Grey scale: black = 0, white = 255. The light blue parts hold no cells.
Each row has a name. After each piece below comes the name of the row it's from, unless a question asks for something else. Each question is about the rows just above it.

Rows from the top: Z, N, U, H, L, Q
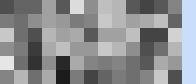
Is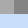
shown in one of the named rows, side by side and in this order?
yes
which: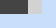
U
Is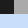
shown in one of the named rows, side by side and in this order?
no
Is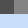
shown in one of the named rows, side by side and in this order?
no
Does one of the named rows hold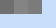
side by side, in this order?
no
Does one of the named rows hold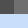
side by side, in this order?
yes
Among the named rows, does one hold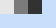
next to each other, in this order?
no

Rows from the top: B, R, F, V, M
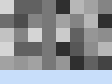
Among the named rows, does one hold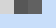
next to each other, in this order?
no
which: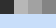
B
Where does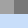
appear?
M
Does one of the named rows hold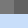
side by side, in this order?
no
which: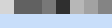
B

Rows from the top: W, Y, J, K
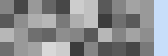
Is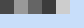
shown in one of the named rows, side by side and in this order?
no
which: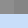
J
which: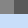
J
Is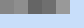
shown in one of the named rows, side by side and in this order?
no
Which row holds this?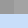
K
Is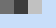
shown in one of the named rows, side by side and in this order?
no
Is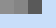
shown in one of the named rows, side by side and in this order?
yes

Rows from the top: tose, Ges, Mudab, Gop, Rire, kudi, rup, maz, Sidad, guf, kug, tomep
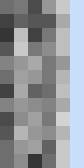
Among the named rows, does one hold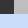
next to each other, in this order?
yes
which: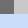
tomep
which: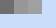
kug
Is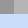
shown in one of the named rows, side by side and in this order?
no

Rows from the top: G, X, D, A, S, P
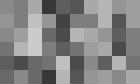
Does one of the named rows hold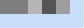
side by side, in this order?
yes
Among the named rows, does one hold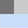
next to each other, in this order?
no

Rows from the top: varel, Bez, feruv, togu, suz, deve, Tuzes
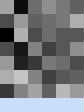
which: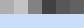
deve
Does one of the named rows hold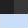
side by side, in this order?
yes
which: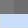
suz
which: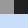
suz
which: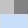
deve
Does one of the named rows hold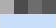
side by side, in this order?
yes

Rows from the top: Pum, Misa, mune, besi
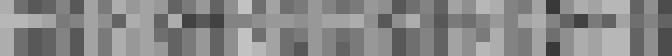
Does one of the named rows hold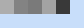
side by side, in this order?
yes
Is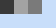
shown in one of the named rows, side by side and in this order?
no
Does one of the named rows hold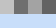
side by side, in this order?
no

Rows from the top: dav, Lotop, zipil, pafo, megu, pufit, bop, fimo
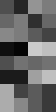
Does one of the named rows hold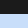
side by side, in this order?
yes
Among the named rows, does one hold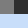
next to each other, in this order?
yes
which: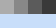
fimo

